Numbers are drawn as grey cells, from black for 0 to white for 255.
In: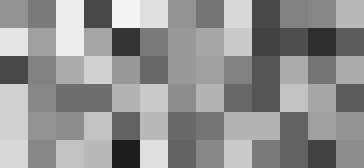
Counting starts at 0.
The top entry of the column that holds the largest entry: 244
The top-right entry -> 185
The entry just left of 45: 78
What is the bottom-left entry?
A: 216
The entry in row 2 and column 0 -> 72
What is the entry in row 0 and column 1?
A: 122
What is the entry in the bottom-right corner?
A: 141
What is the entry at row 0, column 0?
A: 147
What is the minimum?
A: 29
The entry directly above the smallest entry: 98
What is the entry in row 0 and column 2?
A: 236
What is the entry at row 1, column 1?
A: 159
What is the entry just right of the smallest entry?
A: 223
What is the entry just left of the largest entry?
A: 72
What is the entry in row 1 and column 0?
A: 229
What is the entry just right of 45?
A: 92

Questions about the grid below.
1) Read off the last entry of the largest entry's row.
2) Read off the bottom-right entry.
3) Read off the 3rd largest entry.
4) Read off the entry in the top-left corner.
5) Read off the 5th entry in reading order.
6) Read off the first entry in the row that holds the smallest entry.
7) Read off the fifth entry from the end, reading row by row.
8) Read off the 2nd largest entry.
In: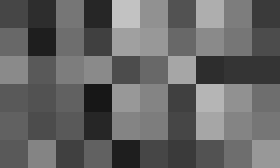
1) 58
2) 152
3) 174
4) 70
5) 194
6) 89
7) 70
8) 181

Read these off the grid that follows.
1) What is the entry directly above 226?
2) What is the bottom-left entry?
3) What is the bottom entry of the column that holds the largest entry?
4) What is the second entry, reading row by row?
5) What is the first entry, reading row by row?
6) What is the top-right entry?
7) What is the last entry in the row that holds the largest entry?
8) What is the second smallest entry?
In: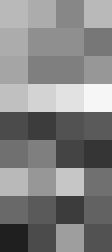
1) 127
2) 31
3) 82
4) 172
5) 185
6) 185
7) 246
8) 53

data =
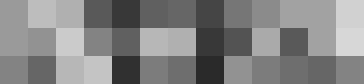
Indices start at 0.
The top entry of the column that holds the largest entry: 209
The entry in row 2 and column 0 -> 131
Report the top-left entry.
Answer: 154
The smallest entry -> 42
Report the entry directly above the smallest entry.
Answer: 56
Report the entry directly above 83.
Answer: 118
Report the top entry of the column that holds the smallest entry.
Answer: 69
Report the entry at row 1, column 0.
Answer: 154
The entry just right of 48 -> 124
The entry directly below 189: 146
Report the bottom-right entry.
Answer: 131
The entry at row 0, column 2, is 176

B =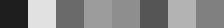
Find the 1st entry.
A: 30
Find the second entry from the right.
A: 179
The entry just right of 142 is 85

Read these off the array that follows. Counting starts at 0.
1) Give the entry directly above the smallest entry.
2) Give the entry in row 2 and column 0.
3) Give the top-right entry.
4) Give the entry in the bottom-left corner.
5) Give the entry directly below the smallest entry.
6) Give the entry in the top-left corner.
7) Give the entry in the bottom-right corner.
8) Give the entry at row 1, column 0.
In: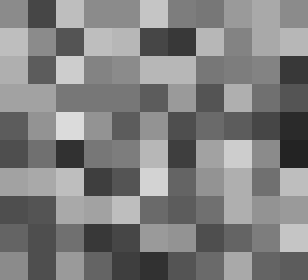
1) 42
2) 175
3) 139
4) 139
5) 190
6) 139
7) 92
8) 190

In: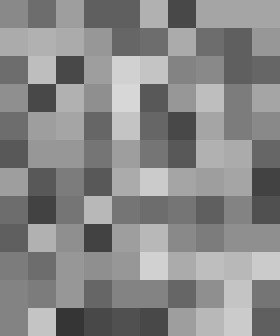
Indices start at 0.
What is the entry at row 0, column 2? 158
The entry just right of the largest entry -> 88
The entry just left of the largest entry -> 143
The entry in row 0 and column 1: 109
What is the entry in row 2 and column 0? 109
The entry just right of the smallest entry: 72
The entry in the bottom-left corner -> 131
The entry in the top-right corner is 165
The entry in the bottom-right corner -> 95
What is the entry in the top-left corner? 137
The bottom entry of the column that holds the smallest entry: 53
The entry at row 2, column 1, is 190
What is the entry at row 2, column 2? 72
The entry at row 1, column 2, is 171
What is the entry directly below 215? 196
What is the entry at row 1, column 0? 171
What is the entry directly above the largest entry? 209
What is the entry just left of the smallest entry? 196
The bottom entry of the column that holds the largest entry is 80

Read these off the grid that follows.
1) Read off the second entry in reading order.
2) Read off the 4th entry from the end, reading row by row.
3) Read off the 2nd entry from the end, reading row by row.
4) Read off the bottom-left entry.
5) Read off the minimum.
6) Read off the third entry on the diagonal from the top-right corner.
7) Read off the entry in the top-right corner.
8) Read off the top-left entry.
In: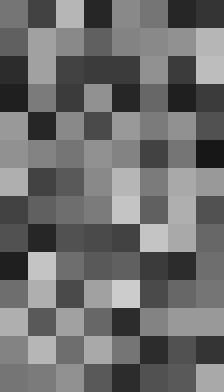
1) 66
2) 44
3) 89
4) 117
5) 23
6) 145
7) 52
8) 117

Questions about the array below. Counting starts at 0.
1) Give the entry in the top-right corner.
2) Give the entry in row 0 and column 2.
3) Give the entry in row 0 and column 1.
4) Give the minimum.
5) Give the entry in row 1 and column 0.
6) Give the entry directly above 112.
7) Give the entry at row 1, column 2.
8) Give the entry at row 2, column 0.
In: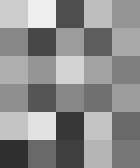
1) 149
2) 78
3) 239
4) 47
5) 135
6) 162
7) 156
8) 175
